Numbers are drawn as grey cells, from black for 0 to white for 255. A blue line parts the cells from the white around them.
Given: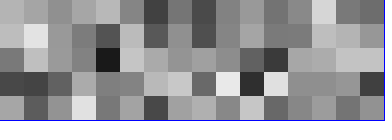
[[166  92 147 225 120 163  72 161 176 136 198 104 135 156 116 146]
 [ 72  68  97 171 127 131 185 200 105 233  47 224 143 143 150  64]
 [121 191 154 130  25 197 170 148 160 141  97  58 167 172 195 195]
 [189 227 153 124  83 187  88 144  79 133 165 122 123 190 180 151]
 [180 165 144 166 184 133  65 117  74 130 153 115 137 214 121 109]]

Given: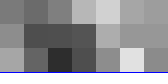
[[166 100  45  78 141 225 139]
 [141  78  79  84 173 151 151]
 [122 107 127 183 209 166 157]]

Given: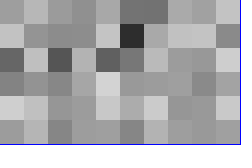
[[156 181 134 157 159 134 179 158 153 160]
 [207 192 150 156 200 172 203 150 153 201]
 [131 147 135 166 211 153 156 159 138 163]
 [102 191  85 179  96 119 186 156 152 206]
 [194 148 140 141 196  45 169 193 195 138]
 [158 183 155 144 168 115 114 170 161 195]]

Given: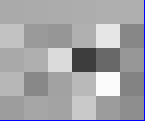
[[157 166 163 201 156 142]
 [183 136 162 185 251 131]
 [169 175 219  61 104 151]
 [194 154 150 176 230 135]
 [170 171 172 173 175 175]]

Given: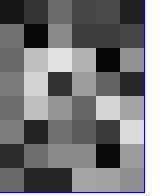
[[103  37  37 166 162 141]
 [ 42 110 137 137  10 155]
 [125  33 111  90  58 219]
 [109 192 148 102 214 163]
 [121 211  50 157  98  39]
 [104 191 225 178   4 146]
 [113   6 138  59  62  70]
 [ 23  51 107  70  74  32]]

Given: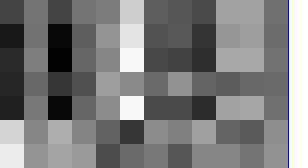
[[236 148 165 154  76 106 119  85 135 135 118 146]
 [211 135 172 133  98  54 138 128 160 101  90 141]
 [ 32 119   9 103 138 247  75  74  45 161 167 114]
 [ 39 104  53  82 157 137 107 144 101  91 105 106]
 [ 44 125   3 103 134 246  73  67  47 169 168 115]
 [ 24 116   8  93 147 228  83  88  51 149 158 108]
 [ 69 118  69 118 124 204  95  85  74 162 162 113]]

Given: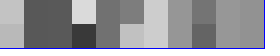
[[185  88  89  57 113 193 205 150 100 151 146]
 [195  88  89 218 113 125 205 150 116 151 146]]
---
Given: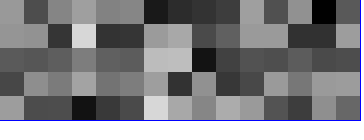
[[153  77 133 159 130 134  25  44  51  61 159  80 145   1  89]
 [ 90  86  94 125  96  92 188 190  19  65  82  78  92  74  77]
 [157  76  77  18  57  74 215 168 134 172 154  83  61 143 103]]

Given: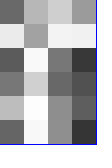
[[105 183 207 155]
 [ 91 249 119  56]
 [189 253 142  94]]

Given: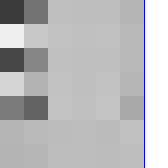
[[ 59 115 191 190 190 181]
 [ 71 134 192 191 191 185]
 [123  99 195 192 196 169]
 [180 182 189 189 188 190]]

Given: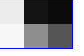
[[236  20  11]]

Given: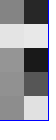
[[132  39]
 [149  25]
 [141 225]]

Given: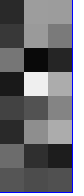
[[ 41 157 156]
 [118   9  37]
 [ 66  82 132]
 [108  47  29]]

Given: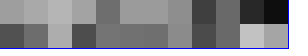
[[158 169 181 163 110 155 155 142  63 105  40  14]]
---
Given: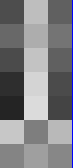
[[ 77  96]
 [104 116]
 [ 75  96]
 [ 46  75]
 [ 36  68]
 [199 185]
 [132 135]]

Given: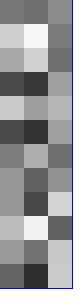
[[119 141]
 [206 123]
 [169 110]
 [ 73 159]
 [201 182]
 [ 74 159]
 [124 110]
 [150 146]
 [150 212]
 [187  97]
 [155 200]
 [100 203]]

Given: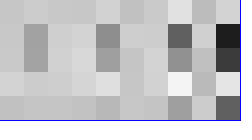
[[198 200 210 202 188]
 [200 207 142 205 208]
 [201 209 159 211 192]
 [211 206 223 210 186]
 [193 197 184 196 204]]

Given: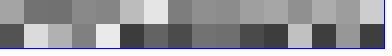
[[164 113 133 229 143 159 144 157]
 [ 83 177 234  99 114  74 193 151]]

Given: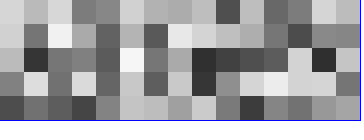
[[214 215 135 178 190 190 124 188]
 [209 241  98  89 212 174  76 134]
 [187 118  91 118  48  79 211 197]
 [129 113 101  94  54 213 211 117]
 [ 77  93 131 189 203  60 114 165]]

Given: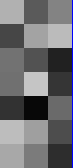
[[177 131]
 [ 70 187]
 [114  33]
 [112  53]
 [ 50 106]
 [189  77]
 [168  45]]
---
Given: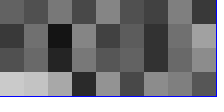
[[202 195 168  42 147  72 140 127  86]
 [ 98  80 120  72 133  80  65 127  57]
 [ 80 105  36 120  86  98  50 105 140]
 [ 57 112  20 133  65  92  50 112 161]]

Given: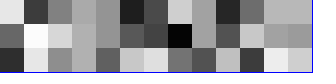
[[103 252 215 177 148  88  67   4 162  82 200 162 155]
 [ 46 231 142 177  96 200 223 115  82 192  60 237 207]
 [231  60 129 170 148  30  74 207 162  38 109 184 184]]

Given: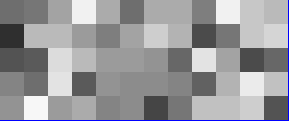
[[132 110 227  90 147 140 140 132  97 179 235 193]
 [ 83  90 220 186 155 155 147 103 227 163  75 103]
 [ 47 186 186 155 126 163 206 179  75 118 199 213]
 [110 118 163 241 171 110 171 171 126 241 199 186]
 [147 247 155 171 132 140  69 118 193 193 206  83]]

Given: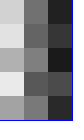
[[234  88  75]
 [226 100  54]
 [163 121  41]
 [210 113  33]
 [177 127  26]]

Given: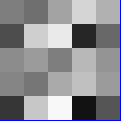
[[ 54 199 248  18  85]
 [ 77 207 234  38 104]
 [133 118 170 192 155]
 [126 111 163 213 177]
 [140 155 126 184 148]]

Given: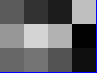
[[151 212 177   1]
 [103 116  83  15]
 [ 91  50  28 191]]

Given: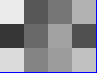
[[ 54 105 162  80]
 [219 132 155 192]
 [235  87 118 178]]

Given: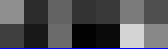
[[ 64  23 107   2   9 212 136]
 [143  44  99  51  57 122  78]]
